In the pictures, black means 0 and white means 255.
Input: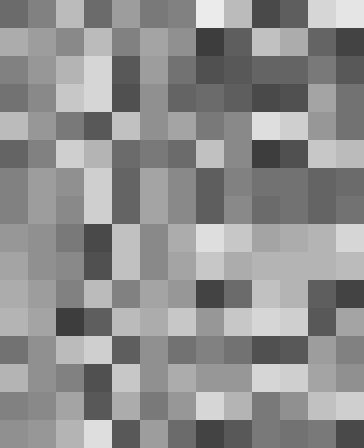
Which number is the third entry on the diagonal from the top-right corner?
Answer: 100
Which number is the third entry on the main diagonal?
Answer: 180
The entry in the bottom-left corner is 144
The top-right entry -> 229
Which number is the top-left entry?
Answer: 107
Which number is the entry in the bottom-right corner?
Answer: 73
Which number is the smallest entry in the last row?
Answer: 67
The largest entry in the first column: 187
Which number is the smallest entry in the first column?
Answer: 100
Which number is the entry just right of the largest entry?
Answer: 187
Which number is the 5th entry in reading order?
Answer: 157
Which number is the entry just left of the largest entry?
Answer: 129
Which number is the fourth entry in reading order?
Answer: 107
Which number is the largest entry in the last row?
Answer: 222
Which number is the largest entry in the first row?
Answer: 235
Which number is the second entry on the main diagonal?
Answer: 157
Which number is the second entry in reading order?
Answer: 129
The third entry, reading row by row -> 187
